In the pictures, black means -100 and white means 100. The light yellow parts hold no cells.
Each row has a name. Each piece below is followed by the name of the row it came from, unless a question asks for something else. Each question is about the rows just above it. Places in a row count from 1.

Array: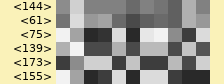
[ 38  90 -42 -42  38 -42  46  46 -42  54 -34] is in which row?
<139>
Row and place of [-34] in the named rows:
<139>, 11
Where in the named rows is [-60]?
<75>, 4
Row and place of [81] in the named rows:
<75>, 7

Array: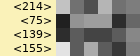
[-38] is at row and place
<214>, 3
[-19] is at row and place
<75>, 6
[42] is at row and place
<214>, 4

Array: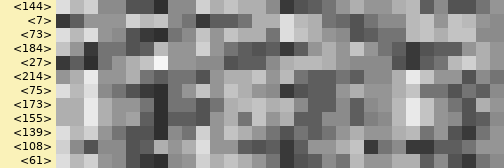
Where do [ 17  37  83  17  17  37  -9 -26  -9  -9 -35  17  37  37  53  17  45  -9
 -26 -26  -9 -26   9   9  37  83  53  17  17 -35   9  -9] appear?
<214>
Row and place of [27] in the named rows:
<155>, 6
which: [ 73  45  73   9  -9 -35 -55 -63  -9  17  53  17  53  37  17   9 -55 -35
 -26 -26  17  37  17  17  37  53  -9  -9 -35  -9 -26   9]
<75>
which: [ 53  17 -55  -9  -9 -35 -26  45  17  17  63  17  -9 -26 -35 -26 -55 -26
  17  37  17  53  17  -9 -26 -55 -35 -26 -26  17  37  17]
<184>
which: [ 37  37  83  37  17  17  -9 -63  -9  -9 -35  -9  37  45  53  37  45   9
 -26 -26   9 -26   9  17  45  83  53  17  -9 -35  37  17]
<173>
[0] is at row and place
<155>, 23
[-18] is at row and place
<7>, 21

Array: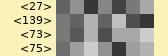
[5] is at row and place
<27>, 4
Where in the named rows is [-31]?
<73>, 2
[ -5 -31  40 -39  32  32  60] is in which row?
<73>
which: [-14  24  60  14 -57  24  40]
<75>
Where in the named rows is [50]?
<139>, 5
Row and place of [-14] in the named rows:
<75>, 1
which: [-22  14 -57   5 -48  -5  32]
<27>

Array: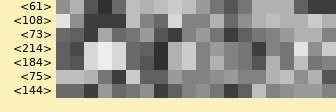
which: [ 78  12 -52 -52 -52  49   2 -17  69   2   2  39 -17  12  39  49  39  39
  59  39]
<108>
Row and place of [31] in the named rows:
<73>, 4
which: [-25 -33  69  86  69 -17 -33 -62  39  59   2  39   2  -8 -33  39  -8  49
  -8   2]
<184>
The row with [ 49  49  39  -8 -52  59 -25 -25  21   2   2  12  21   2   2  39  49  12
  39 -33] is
<75>
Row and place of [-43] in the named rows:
<214>, 2

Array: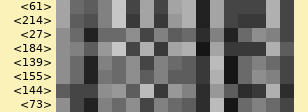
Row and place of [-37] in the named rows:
<214>, 3
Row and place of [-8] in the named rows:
<155>, 4

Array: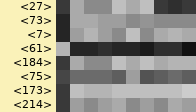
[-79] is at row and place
<61>, 7
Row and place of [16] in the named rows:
<73>, 7

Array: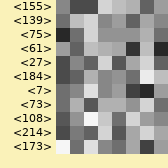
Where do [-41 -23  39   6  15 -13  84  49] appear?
<184>
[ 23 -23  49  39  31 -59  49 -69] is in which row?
<61>
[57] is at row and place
<108>, 4
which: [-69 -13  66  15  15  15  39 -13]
<75>
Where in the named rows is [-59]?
<61>, 6
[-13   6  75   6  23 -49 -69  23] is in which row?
<7>
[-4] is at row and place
<214>, 2

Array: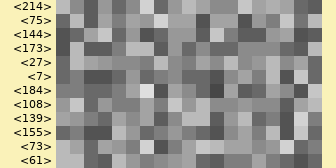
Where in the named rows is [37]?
<214>, 16
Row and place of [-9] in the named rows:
<75>, 18
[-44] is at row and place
<184>, 12

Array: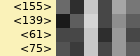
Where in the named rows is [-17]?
<155>, 1
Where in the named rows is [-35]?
<75>, 1
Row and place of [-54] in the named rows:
<75>, 2

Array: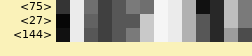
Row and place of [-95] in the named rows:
<27>, 1
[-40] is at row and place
<144>, 14
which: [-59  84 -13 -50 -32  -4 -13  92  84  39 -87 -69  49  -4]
<75>
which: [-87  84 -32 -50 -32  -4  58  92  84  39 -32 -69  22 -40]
<144>
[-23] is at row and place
<27>, 3

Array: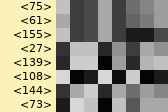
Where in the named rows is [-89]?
<108>, 5
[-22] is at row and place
<61>, 6
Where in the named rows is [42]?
<139>, 7

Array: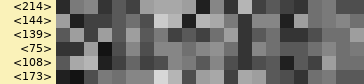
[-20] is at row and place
<108>, 6
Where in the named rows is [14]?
<75>, 12
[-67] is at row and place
<214>, 1

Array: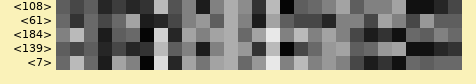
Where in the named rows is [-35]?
<108>, 9
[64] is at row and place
<184>, 8
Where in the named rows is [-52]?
<108>, 5
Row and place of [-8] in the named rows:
<7>, 11
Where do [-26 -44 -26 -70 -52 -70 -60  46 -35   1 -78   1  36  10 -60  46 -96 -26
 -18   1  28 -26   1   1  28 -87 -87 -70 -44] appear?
<108>
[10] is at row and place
<108>, 14

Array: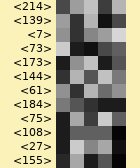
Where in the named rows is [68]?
<7>, 5
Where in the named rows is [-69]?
<155>, 1
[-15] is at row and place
<61>, 4

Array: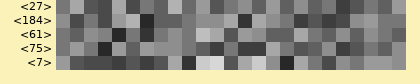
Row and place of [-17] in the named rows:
<27>, 10
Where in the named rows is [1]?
<61>, 4

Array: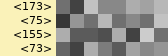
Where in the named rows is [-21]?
<73>, 1
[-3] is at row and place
<73>, 4

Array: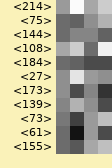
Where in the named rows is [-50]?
<73>, 2
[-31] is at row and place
<155>, 2
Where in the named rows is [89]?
<108>, 4
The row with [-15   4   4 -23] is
<144>
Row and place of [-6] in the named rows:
<73>, 1

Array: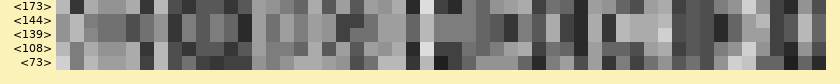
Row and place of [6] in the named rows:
<139>, 3
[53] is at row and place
<73>, 50

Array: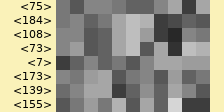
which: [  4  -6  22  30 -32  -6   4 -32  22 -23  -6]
<173>
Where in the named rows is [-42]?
<184>, 9
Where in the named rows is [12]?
<139>, 7
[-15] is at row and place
<139>, 1

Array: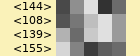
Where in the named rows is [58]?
<139>, 3
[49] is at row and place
<108>, 3
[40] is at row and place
<139>, 1
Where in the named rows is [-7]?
<108>, 2
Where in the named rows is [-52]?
<155>, 3

